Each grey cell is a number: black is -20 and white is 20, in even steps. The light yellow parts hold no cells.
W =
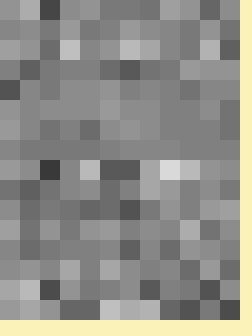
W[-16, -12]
3
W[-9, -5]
1
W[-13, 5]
-3
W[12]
[1, -3, -1, 0, 0, 1, -5, 1, -3, 3, 2, 0]
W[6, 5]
2
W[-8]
[4, 2, -11, 1, 9, -6, -6, 6, 14, 9, 3, 2]
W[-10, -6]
3
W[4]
[-7, 1, -1, 2, 2, 3, 0, 1, 0, -2, 1, 1]
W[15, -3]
-7
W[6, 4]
-3
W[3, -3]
4
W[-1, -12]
4
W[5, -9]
2
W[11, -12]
5
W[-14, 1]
3
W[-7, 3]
1
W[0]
[3, 7, -9, 2, 3, -1, -1, -2, 5, 3, -4, 2]
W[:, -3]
[3, -1, -1, 4, -2, 0, 0, 0, 9, 0, 0, 7, 3, -3, -1, -7]
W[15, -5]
8
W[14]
[6, 9, -8, 3, -1, 0, 2, -6, 0, -1, -7, 2]
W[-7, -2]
2
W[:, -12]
[3, 1, 5, 0, -7, 3, 4, 1, 4, -2, 2, 5, 1, 2, 6, 4]
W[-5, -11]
-2
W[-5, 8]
1
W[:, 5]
[-1, 0, 3, -3, 3, 4, 2, 0, -6, -3, -3, 4, 1, 6, 0, 10]
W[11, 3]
-1
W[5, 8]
0
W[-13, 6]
-6
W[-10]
[4, 1, -2, 0, -3, 2, 3, 2, 0, 0, 0, -2]
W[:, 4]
[3, -1, 1, 0, 2, 2, -3, -1, 9, 2, -4, 3, 0, 0, -1, -4]
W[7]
[1, -1, -1, -1, -1, 0, 1, 1, 1, 0, 0, 0]
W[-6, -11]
-3
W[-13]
[0, -5, -1, 0, 0, -3, -6, -2, -1, 4, 3, 3]

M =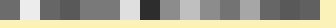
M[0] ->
-3
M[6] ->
15
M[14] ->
-6
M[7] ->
-13
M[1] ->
17
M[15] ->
-5

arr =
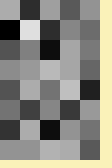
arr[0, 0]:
7
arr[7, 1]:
3
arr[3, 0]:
2
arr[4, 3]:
10
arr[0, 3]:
-6
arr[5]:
[-2, -10, 1, -11, 4]
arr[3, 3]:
6
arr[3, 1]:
4
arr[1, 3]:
1
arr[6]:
[-12, 7, -18, 3, -2]
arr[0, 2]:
5
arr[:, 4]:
[3, -3, -1, -4, -15, 4, -2, -6]
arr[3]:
[2, 4, 9, 6, -4]

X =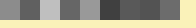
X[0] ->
2
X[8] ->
-3
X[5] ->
-10
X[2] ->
10

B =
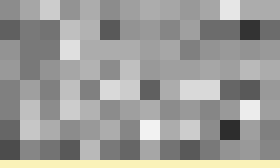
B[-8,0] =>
2
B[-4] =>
[0, 5, 0, 10, 0, 14, 12, -5, 7, 14, 14, -4, -6, 4]
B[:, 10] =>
[6, -3, 3, 6, 14, 1, 2, -1]
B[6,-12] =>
7
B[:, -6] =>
[6, 1, 6, 5, 7, 2, 7, -2]
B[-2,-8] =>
1
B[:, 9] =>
[4, 5, 0, 5, 14, 4, 12, -6]
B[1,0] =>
-5
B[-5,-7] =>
4
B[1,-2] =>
-12
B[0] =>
[2, 6, 12, 3, 7, 2, 5, 7, 6, 4, 6, 16, 7, 7]
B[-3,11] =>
4
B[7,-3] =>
3
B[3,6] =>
10
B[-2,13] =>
0
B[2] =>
[3, -1, -1, 15, 7, 7, 7, 5, 6, 0, 3, 4, 3, 4]
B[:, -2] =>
[7, -12, 3, 9, -6, 17, 5, 4]
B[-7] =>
[-5, -1, -2, 10, 8, -6, 3, 4, 1, 5, -3, -3, -12, -3]
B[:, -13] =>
[6, -1, -1, -1, 5, 10, 11, 1]
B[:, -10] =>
[7, 8, 7, 8, 0, 8, 4, 9]

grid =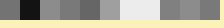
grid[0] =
-2
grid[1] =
-17
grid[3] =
-1
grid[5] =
5

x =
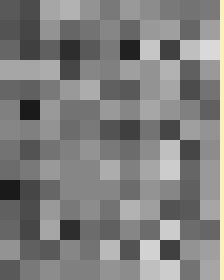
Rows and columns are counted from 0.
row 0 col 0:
-6
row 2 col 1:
-10
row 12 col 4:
-2
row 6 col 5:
-7
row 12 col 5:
9
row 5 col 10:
-5
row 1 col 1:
-9
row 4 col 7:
3
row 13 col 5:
3
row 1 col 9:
-4
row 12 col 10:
5
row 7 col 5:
-1
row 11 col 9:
-3
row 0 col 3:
8
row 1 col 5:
1
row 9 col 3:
1
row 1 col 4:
-2
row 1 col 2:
3
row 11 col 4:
-3
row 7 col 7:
2
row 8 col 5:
7
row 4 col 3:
4
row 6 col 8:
-9
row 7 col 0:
-2
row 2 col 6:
-15
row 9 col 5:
1
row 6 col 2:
3
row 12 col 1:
-5
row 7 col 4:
3
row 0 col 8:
-1
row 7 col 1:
-7
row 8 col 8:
12
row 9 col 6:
-3
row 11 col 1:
-9

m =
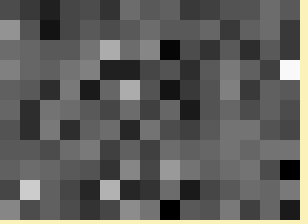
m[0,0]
-8
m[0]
[-8, -11, -15, -9, -8, -12, -3, -6, -5, -11, -10, -7, -7, -3, -6]
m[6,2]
-1
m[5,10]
-7
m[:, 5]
[-12, -8, 7, -15, -4, -9, -3, -10, -12, 8, -9]
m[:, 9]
[-11, -6, -8, -13, -11, -16, -10, -5, -2, -16, -6]
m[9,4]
-14
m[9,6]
-14
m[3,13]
-10
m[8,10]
-5
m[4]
[-5, -6, -13, -1, -16, -4, 7, -7, -17, -11, -7, 0, -11, -5, -6]
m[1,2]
-17
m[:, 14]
[-6, -11, -11, 19, -6, -8, -9, -2, -20, -1, -16]
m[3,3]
-2
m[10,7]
-2
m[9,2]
-5
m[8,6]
1
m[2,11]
-6
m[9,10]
-9
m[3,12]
-5
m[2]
[-3, -4, -6, -6, -2, 7, -3, 1, -19, -8, -12, -6, -13, -6, -11]
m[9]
[-9, 12, -5, -9, -14, 8, -14, -12, -3, -16, -9, -6, -3, -4, -1]
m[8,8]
4
